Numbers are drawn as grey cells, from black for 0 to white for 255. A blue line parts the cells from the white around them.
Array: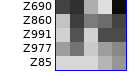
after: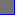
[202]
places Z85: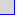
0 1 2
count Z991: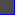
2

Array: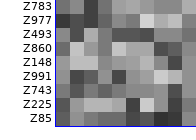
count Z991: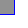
4
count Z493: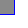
3
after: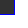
[57]
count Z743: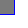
3

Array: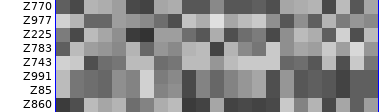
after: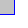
[173]
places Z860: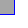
3 11 20

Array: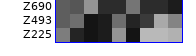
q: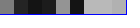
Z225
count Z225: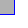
1
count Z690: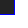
0
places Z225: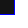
2 5
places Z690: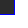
3 4 6 7
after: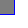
[36]

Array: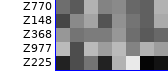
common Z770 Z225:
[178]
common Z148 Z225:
[116]
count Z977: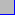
3
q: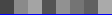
Z148

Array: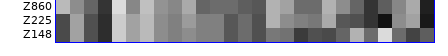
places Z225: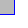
6
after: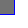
[59]
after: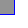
[135]
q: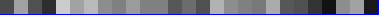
Z225

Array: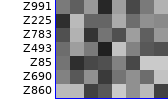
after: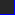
[158]
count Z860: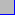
3

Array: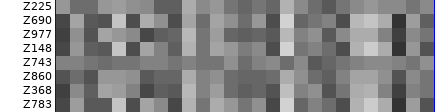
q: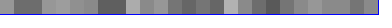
Z225
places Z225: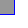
0 3 11 22
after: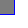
[138]

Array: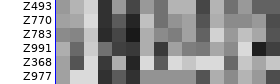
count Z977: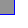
4
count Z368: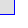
0
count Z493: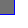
2
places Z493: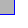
1 8 9 11

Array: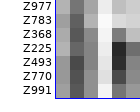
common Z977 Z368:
[191]
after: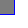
[191]

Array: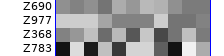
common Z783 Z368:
[192]
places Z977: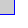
0 1 2 7
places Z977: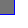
8 9

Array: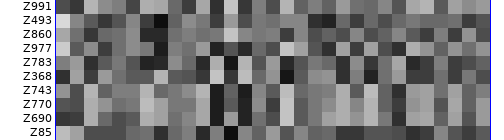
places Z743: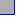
20
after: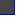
[174]
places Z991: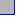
2 16 26

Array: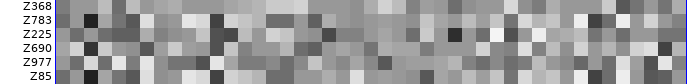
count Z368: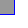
16
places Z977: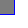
5 13 14 33
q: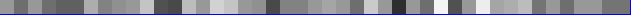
Z225
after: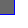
[152]

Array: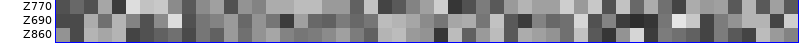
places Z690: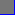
10 15 22 27 30 43
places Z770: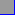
19 20 32 37 46
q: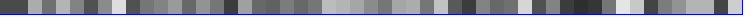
Z690

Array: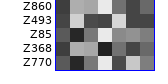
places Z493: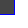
0 3 5 6
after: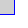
[75]

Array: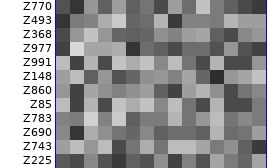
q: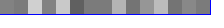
Z783
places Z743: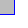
1 3 8 9
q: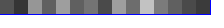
Z770
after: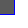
[74]

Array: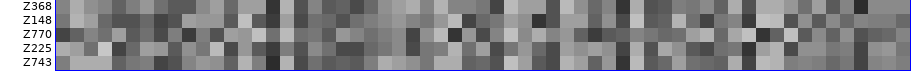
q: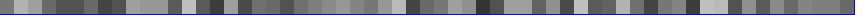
Z148
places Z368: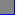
0 3 18 26 28 29 39 56
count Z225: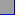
6

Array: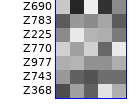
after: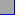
[91]
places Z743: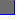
3 4
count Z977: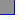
2
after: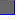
[233]
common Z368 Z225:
[174]
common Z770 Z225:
[233]

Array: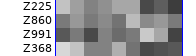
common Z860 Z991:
[122]
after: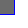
[122]
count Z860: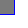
3
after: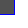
[88]
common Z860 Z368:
[115]

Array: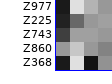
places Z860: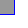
0 2
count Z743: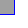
2
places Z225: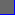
1
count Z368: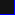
1
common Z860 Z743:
[152]

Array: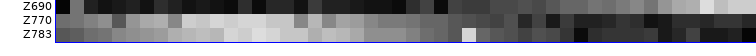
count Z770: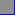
1
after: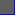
[110]
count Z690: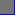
3
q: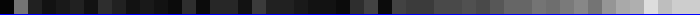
Z690

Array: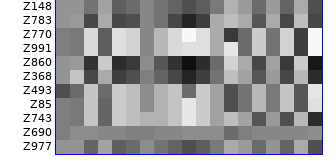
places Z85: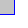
2 8 16
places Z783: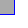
3 11 13 15
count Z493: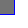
1
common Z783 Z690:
[135]
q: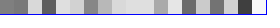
Z991
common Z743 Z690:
[127]

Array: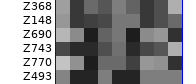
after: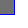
[42]
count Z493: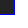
4
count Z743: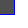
1
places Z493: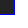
1 2 4 5
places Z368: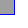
0

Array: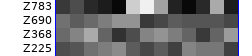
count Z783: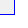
1
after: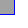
[34]
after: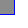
[92]
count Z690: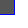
3

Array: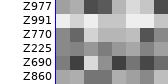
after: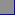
[64]
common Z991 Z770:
[211]
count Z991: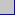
3
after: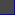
[109]

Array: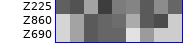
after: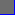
[171]
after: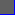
[82]
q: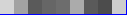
Z860
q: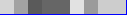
Z690

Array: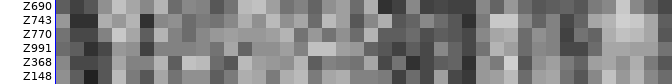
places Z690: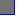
12 16
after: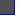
[94]
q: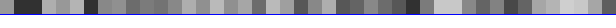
Z743
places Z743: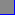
7 12 22 26 33
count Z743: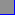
3
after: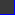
[152]

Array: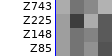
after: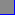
[178]
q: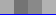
Z743
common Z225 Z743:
[172]

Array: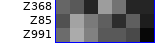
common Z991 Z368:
[89]
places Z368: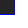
2 5 6
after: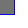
[37]

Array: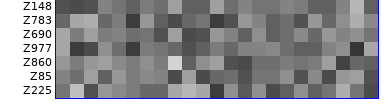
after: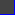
[104]
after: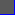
[143]
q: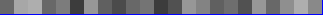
Z783
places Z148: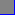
3 13 16 20

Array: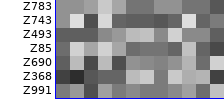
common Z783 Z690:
[146]
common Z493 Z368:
[187]
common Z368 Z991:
[123]
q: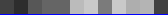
Z368
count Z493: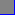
0
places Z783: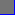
5 6 9 10

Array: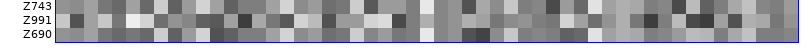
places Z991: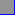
8 28 33 39 52
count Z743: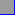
6
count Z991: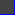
0
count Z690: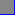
5
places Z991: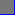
4 15 31 35 41 51
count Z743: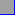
5
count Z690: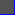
2

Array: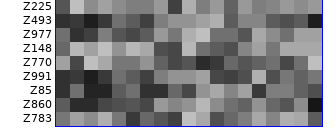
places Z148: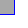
6 16 17 18
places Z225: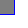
5 6 10 14
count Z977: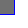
4
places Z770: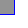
6

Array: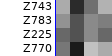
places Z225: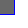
0 3
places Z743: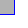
3

